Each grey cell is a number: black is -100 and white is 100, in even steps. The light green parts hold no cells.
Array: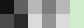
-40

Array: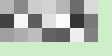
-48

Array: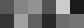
-58

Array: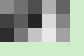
-49

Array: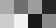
61

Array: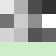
-10

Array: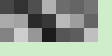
33
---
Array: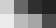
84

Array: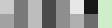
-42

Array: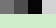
-9

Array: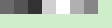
63

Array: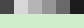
42

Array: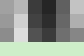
-36

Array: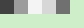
22

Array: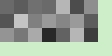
-69

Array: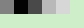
-98
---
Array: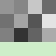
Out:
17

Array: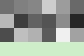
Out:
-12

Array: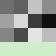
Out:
-13

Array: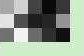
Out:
31

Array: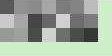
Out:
-30

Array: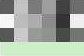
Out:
-26

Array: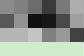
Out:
10

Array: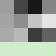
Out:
23
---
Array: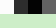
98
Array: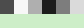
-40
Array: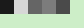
-80
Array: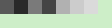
-31
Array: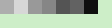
36
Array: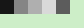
-83
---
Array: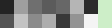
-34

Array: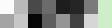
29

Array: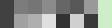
-49

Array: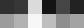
22

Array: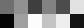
-96

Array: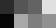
-95

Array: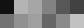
-10
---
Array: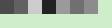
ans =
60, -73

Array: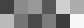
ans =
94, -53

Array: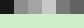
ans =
57, -81

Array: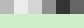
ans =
85, -59

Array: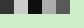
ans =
60, -88

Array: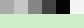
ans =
91, -97

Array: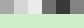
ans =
84, -56

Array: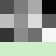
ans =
93, -96

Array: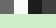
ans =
97, -77
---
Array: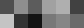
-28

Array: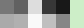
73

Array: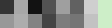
-86

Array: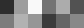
95

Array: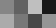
50

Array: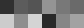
-34

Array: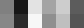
78

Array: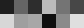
-65
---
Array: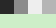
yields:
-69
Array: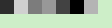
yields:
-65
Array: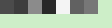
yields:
-41
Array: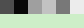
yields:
-39
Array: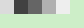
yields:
72
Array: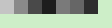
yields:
54
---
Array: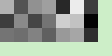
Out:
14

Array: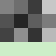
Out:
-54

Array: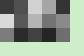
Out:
65

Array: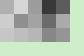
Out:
22

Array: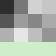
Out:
65

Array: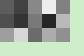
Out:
7

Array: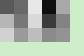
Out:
81

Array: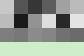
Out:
-58

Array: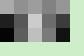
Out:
23
